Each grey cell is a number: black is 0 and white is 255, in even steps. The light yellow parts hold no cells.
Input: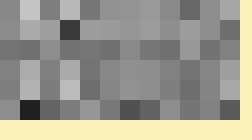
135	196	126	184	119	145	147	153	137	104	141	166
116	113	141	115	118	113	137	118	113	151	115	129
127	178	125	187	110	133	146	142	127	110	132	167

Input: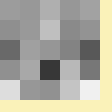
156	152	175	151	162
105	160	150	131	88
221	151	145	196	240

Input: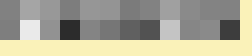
129	165	152	125	150	148	123	130	160	138	131	130

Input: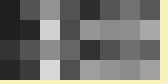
31	83	146	83	46	86	113	87
53	84	141	101	49	80	112	97

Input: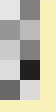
229	128
202	127
105	219

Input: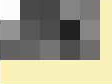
251	74	70	132	121
98	100	116	78	109

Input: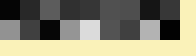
5	40	92	48	54	80	78	21	55

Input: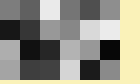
125	96	234	117	79	142
174	17	38	179	152	7

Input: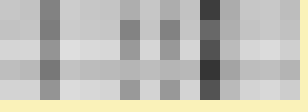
198	194	130	204	198	196	174	198	173	194	61	172	198	200	189
213	214	148	222	217	215	153	214	152	213	82	187	214	219	207
211	211	148	219	215	212	153	211	152	211	83	186	211	216	205
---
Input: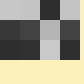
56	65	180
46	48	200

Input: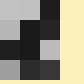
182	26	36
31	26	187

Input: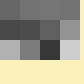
72	76	95
177	124	55

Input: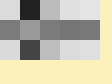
123	153	123
218	68	189

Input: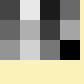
102	175	59
148	209	119

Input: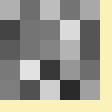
68	116	120
91	116	132

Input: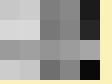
215	216	120
155	160	148
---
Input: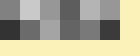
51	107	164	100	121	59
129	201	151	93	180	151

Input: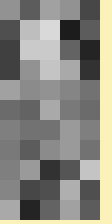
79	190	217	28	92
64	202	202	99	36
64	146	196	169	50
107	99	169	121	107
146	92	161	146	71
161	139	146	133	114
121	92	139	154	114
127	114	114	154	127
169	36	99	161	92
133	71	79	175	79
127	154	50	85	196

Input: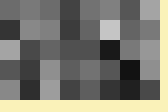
136	46	157	67	94	52	32	73
86	60	143	94	114	86	18	143
52	136	128	60	100	197	100	121
108	121	108	67	114	128	86	164
164	73	100	80	80	25	121	151

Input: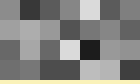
160	173	153	83	119	134	98
104	167	104	218	28	153	146
140	56	91	134	218	91	127
111	119	77	77	189	181	63

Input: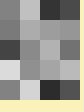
68	138	178	114
219	144	165	186
122	172	157	150
130	192	52	74
130	212	44	82

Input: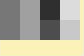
119	160	77	200
119	160	47	220

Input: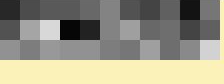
82	165	216	6	34	131	159	104	110	68	96
145	125	152	145	145	125	118	159	110	137	210
40	76	89	89	104	131	82	68	96	19	118
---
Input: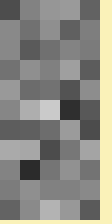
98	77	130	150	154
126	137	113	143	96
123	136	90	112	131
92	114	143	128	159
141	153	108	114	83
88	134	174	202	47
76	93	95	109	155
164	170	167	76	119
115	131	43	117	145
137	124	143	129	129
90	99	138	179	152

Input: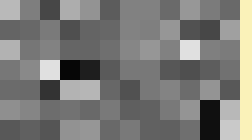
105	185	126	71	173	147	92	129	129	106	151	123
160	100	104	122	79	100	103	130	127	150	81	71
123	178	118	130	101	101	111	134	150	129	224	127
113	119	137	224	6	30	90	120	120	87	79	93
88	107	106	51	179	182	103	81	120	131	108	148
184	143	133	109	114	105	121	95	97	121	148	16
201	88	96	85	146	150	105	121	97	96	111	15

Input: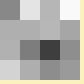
249	136	228	182
166	175	175	183
142	177	125	62
154	211	174	141

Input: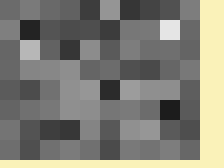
125	107	122	105	97	61	149	54	68	81
104	127	35	84	76	78	60	119	120	229
100	102	183	98	54	140	90	125	110	111
120	103	133	135	142	101	108	80	74	102
94	91	76	113	144	150	43	156	143	142
90	100	112	120	143	141	118	122	108	28
78	116	83	62	55	132	88	144	150	90
103	110	79	112	123	112	75	121	115	125

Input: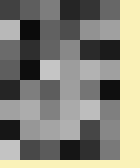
103	65	94	125	37	52
160	184	11	97	77	146
27	107	46	99	136	42
160	94	13	197	157	178
15	37	126	93	158	117
127	161	172	129	170	189
135	22	151	164	176	70
121	195	72	91	21	47

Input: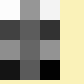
243	252	150
50	65	92
147	142	102
2	20	90
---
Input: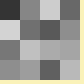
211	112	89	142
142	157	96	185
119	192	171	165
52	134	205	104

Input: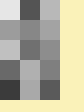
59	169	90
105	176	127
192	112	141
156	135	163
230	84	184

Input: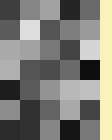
176	84	76	106	14
91	221	84	126	154
141	49	99	169	68
169	162	120	68	213
43	49	134	22	120
29	91	147	184	192
62	134	162	37	106

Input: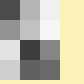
207	97	105
227	61	133
75	181	240
147	193	246

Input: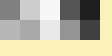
183	169	233	148	64
128	205	247	84	30

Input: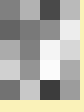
114	200	60	156
128	178	73	186
100	121	141	237
171	128	244	215
208	148	251	171
